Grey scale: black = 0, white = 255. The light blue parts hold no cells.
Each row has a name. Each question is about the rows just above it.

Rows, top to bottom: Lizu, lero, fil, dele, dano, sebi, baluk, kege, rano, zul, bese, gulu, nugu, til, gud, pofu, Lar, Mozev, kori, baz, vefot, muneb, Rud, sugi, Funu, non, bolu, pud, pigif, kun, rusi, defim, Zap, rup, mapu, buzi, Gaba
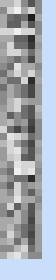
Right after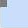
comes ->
[58]
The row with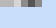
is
Lizu
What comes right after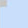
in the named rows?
[213]

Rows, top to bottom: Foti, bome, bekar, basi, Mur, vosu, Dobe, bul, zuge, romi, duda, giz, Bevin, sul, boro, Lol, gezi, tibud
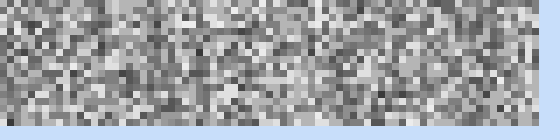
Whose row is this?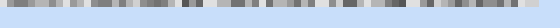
bekar
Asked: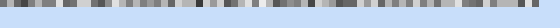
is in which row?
bul
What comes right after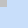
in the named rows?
[181]
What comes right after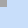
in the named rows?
[127]

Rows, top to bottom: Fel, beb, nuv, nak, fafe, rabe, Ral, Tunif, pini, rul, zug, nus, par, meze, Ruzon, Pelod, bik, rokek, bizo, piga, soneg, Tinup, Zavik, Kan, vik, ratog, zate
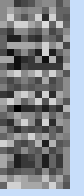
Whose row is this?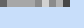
Ral
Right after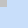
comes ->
[126]
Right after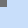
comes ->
[100]
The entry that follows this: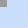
[139]
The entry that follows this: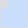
[100]
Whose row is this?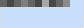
nus
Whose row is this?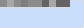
beb

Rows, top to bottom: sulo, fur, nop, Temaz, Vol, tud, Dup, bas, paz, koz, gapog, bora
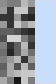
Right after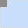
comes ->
[125]
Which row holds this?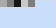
bora
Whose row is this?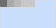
gapog
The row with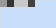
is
fur

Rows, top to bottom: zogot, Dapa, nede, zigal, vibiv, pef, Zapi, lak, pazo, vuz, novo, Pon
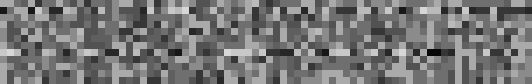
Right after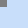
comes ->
[170]
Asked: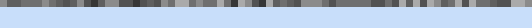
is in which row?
pazo
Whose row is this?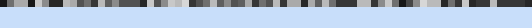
Dapa
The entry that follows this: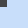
[139]
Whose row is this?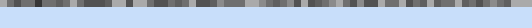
Zapi

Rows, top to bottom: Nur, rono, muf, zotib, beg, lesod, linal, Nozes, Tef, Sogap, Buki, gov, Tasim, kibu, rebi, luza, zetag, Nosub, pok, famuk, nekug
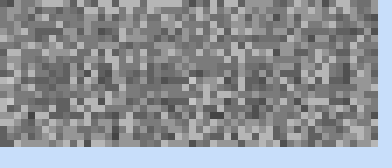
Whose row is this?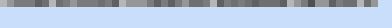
lesod
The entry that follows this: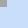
[123]
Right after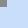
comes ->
[150]

